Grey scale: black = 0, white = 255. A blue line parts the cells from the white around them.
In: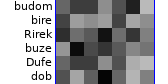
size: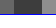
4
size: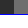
2
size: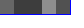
5

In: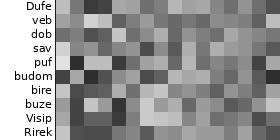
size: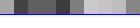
10
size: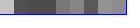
9
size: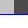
2
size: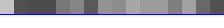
16
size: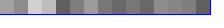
15
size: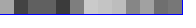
13

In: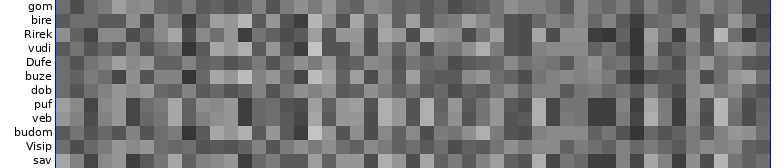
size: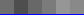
6
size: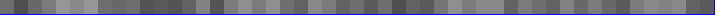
51
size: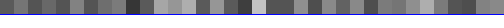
36
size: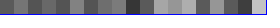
19

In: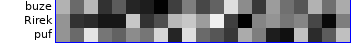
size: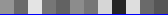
12
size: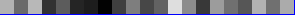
21
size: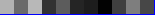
11
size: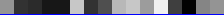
16
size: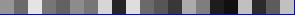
21

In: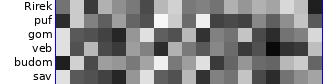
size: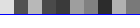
10
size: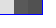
3
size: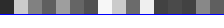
16
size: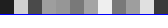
12
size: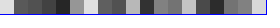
19

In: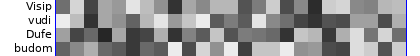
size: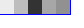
5
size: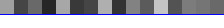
16
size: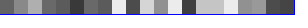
21
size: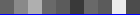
10
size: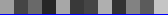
12
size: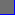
1

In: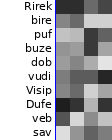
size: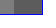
3
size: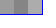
3
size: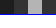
4

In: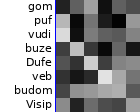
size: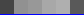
6
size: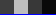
4
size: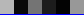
6
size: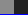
2
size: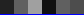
6
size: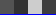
4
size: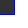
1

